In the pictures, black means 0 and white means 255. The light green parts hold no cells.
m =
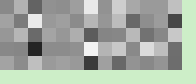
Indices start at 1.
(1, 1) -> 137
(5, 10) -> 147
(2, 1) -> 162
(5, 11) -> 136
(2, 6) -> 139
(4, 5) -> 140
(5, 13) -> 109
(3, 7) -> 92
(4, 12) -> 189
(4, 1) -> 136
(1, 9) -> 206
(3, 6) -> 174
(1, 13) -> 192
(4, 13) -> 110
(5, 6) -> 153
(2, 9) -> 188
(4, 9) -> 200
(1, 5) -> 142

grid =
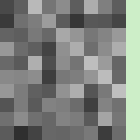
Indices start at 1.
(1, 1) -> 73
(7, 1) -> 151
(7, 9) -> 191
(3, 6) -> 149
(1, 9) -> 93
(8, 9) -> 113
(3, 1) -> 99
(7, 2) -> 124
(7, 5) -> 146
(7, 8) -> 121
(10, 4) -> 103
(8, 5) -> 126
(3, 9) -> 153
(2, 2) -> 112
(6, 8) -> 188
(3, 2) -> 94
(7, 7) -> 85
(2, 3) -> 125
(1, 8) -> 127
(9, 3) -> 112
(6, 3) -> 141
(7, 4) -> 88
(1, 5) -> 140
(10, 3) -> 67
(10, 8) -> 60
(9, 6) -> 124
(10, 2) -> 47
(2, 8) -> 86
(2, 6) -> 54

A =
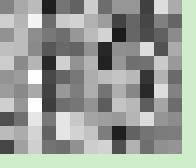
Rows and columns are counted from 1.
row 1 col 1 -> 131
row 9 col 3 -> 230
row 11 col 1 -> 69
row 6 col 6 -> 120
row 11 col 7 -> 205
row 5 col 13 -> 153
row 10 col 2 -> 172
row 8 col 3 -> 254
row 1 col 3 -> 187
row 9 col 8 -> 158
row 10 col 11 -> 116
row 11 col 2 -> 161
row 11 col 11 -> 111
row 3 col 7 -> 186
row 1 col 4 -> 31
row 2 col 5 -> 202
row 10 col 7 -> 195
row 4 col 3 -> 138
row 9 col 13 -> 140
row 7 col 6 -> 126
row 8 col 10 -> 184
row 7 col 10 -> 135
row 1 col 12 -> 221
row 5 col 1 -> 204
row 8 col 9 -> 196
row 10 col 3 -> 212
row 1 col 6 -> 98
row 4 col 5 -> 105
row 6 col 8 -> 188
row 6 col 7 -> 173
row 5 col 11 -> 113
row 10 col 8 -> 125
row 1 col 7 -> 205
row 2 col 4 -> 109
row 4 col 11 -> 220

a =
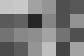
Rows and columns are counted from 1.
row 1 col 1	197
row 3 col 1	115
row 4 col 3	149
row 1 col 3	162
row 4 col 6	163
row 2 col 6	147
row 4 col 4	190
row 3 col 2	136

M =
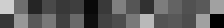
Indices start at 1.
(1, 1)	207
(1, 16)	161
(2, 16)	1
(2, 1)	55
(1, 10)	85
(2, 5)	64
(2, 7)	15
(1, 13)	99
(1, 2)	110

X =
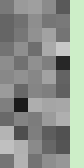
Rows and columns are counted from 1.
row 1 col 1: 121
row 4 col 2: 143
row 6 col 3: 135
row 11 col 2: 177
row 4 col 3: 110
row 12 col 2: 179
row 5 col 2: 113
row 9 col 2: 132
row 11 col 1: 192
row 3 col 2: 119
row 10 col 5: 81
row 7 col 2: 104
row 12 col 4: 142
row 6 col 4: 162
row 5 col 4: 127
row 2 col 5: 121
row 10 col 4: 93
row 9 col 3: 124

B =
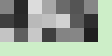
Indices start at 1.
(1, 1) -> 132
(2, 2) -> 43
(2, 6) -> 89
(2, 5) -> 209
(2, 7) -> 46
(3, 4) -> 63

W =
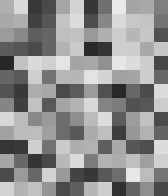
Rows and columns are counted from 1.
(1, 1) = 176
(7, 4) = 168
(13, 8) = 87
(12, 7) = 123
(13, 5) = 153
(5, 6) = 165
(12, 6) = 219
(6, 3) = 206
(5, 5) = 228
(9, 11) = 194
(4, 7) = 41
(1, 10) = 165
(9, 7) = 187
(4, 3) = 73
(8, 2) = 64
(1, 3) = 57
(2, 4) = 86
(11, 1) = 53
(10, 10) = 150
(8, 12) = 204
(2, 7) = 76
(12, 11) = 159
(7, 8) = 80
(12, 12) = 208
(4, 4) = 101
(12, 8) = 178
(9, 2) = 186
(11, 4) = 114
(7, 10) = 103
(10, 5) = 107
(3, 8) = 176
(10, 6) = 88
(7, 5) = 74
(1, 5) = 166
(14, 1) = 210
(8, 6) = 179
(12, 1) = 166

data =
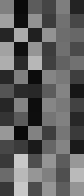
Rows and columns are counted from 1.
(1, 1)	128
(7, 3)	40
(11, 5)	132
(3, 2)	172
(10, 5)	118
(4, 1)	162
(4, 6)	74
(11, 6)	26
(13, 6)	186
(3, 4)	147
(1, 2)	10
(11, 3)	26
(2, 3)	146
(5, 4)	64
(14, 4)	149
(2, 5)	113
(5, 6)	113
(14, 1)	55
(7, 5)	132
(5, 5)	98
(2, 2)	14
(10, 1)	152
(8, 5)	121
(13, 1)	107
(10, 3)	130
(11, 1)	71
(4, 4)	60

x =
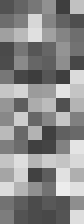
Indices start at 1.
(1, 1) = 82
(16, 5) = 84
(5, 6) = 71
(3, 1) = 160
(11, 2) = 108
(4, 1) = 74
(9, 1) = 136
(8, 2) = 94
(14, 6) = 224
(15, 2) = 93
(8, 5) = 80
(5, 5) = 142
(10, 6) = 105
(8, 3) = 172
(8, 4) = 188
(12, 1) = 196
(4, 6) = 114
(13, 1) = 165
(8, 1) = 150
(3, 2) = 186
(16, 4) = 72
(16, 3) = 75
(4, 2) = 118
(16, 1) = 125
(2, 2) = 127
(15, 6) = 142
